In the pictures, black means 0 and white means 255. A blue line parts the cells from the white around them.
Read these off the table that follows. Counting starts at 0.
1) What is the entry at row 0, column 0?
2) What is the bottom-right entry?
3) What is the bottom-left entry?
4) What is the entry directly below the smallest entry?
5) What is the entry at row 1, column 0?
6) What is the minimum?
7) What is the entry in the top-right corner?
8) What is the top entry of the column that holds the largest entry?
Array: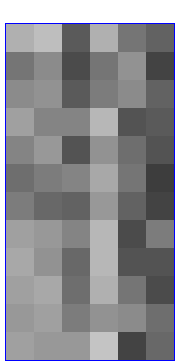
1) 176
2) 104
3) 160
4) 67
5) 117
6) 61
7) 98
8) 176

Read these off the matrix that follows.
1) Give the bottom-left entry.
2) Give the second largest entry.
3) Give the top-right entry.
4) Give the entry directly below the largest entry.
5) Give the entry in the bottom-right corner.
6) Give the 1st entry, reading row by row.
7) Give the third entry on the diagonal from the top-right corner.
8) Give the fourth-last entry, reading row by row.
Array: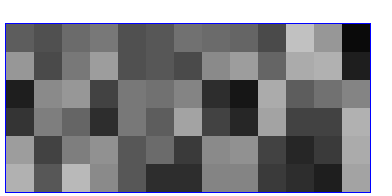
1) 177
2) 185
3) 10
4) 171
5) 163
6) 93
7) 93
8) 58

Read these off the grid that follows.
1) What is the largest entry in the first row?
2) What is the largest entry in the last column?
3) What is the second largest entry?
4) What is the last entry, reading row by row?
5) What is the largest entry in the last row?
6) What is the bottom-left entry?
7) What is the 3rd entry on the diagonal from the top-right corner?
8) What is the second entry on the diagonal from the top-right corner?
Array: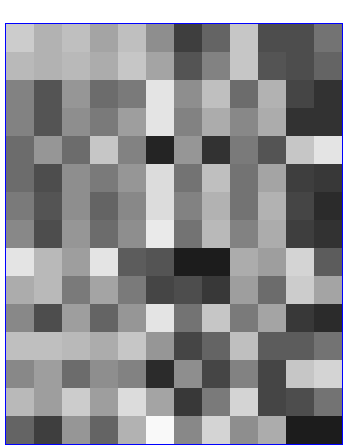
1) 204
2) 228
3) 234
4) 28
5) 249
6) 100
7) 178
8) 77

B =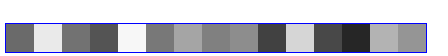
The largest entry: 247
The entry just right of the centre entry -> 141
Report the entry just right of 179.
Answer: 149
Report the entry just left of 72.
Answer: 214

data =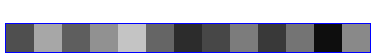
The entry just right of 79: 167
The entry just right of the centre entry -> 71
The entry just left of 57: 124

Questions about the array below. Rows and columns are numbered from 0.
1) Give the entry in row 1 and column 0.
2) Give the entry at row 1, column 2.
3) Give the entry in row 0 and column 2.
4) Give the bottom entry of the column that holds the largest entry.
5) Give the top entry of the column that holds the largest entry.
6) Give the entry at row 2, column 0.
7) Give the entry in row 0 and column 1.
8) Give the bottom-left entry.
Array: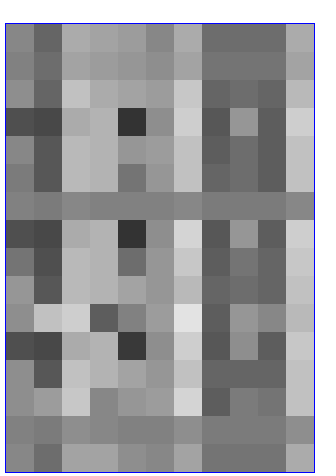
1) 129
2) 163
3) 171
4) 163
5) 171
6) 142
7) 101
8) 135

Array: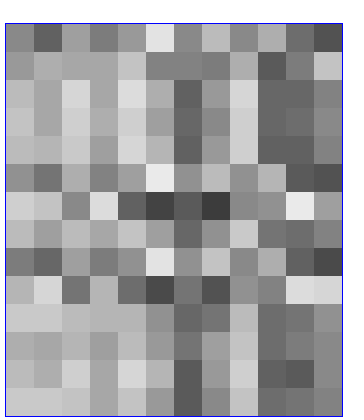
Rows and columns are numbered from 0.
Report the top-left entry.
137
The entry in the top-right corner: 82
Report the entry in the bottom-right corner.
130
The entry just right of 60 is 137
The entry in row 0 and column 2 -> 159
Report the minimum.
60
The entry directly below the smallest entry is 145
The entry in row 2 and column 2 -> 214
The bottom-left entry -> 201
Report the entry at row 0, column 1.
97
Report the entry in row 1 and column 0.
153
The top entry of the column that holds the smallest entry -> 187
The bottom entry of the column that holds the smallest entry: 137
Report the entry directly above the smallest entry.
187

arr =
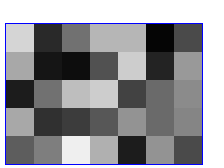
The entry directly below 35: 106
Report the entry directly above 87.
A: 205
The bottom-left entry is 93
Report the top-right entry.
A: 74
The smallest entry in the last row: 28
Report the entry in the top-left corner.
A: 213
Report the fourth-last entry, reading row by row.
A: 176
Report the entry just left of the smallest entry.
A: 182
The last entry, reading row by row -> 74
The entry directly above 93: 168

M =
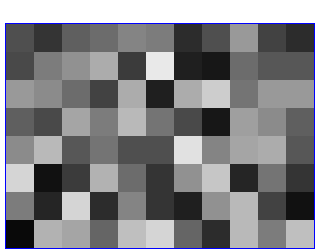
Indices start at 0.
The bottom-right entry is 191
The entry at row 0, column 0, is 79
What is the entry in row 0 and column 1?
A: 52
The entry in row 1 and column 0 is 73
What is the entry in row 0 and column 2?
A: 95
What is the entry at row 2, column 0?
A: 153
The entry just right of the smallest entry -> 178
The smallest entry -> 9
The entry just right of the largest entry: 31
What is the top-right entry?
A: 44
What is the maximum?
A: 233
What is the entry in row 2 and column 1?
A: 139

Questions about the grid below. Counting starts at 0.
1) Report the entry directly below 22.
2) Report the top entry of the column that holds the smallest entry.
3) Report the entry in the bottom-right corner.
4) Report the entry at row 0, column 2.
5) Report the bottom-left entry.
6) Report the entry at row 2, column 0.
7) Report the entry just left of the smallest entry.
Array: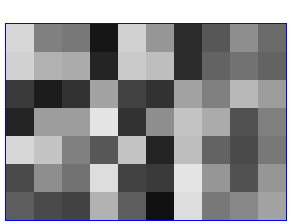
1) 36
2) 150
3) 163
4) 120
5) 93
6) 58
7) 93
